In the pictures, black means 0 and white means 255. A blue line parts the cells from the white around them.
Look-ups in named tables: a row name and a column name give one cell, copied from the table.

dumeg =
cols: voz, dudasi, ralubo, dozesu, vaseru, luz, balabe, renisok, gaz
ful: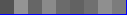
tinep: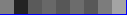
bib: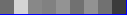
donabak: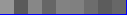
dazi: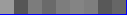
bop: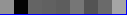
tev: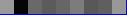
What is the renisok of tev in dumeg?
95
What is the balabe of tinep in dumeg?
88
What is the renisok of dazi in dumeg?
88
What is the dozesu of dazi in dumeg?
106
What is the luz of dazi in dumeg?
132
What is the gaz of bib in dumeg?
59
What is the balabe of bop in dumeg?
83
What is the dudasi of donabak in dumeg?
90
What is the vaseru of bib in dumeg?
147
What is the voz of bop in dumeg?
146
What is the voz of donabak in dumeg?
150
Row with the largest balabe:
bib

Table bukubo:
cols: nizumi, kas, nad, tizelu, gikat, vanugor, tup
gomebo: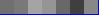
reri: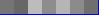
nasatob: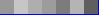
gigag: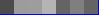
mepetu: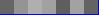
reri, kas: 103
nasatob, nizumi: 152
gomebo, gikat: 104
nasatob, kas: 198
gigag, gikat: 100
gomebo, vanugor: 63
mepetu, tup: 99
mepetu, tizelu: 161
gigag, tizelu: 180
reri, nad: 188
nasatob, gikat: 124
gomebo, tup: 136
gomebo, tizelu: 149
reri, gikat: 181
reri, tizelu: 141
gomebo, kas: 121
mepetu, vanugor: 162
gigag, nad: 157
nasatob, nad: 174
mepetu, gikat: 94
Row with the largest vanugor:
nasatob

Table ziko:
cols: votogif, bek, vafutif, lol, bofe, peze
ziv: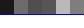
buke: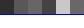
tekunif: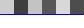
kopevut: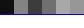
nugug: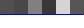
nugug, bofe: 212
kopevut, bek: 131
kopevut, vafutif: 60
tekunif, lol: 87
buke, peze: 104
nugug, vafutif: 128
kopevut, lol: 112
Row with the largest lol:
kopevut

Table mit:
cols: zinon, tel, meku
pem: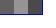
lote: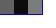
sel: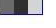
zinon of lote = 97
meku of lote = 124
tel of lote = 12
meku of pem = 74
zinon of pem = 96
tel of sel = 47
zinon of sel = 106
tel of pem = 148
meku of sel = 212

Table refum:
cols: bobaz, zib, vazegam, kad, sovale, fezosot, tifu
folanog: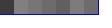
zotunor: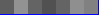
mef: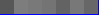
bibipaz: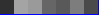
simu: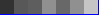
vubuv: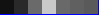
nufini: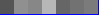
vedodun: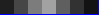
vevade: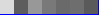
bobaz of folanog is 60
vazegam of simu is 94
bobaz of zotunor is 94
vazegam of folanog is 118
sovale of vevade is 106
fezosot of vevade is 110
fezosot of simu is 144

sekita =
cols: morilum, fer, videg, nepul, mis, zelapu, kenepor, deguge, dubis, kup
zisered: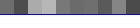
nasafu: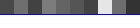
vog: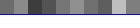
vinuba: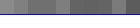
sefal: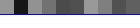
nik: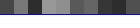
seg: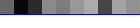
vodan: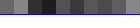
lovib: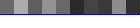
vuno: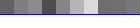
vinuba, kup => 92
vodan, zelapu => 58
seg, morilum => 102
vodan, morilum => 104
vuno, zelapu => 181
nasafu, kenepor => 66
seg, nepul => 138
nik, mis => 143
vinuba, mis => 126
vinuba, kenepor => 98
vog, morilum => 108
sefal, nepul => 114
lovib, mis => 105

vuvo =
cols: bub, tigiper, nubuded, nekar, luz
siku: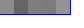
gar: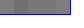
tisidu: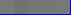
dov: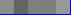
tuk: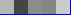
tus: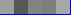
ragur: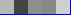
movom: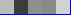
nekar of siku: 124
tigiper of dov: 100
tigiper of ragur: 67
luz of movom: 210
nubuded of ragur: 142
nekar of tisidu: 119
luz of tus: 167
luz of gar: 126
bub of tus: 159
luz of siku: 147
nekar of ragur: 136
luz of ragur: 208
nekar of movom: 137

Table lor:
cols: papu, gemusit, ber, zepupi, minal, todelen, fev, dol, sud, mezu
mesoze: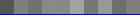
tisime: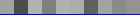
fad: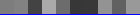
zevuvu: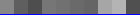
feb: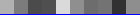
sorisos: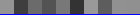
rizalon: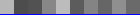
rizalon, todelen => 92
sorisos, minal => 120
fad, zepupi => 170
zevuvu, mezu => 80
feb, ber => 75
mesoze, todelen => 163
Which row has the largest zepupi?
fad

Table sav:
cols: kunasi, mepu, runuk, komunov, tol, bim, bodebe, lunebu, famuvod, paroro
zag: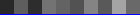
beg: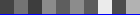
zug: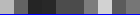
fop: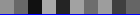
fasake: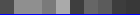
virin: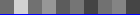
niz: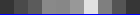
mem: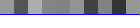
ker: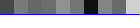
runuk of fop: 17
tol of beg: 94
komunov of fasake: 122
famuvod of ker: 105
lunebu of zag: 89
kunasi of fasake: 78
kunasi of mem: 152
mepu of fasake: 143
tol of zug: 76
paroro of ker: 208
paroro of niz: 54
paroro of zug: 118

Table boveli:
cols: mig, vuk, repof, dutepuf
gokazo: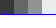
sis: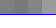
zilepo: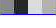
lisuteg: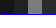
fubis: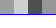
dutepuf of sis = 155
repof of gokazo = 147
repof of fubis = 78
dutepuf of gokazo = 236
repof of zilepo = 219
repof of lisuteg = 124
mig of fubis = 158
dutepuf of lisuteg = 43
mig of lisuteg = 23
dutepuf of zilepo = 177
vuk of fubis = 207
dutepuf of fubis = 150
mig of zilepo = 137
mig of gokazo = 57
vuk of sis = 121
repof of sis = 132
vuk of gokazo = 103
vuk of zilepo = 39
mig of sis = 127
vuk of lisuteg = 33

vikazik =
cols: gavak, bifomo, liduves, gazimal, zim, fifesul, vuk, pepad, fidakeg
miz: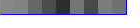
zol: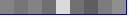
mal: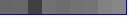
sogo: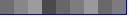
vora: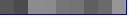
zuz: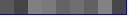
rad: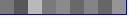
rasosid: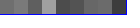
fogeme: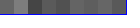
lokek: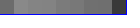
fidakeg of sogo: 124
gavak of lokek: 108
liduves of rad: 185
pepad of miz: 124
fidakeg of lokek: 57
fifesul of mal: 114
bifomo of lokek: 137
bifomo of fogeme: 125
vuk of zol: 94
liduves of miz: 104
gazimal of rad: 122
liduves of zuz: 128
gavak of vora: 86

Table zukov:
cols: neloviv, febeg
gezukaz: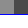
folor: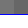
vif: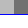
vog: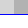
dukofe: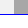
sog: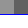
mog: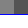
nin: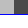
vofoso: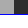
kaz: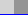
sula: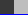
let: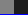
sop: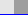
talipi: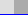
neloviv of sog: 148
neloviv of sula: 57
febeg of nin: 74
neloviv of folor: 117
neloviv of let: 130
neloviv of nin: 190
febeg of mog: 84
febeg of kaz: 149
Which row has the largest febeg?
sula

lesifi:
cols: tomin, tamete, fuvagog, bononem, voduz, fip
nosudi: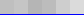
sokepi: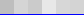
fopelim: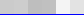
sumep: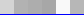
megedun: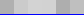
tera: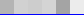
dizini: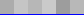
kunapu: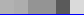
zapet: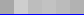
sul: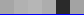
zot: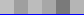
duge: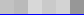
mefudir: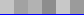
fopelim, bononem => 192
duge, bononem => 202
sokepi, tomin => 190
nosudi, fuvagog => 181
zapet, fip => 178
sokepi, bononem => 232
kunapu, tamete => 173
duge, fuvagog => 216
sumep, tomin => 212
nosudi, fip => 219
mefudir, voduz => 200
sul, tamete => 177
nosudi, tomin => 191
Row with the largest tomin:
sumep

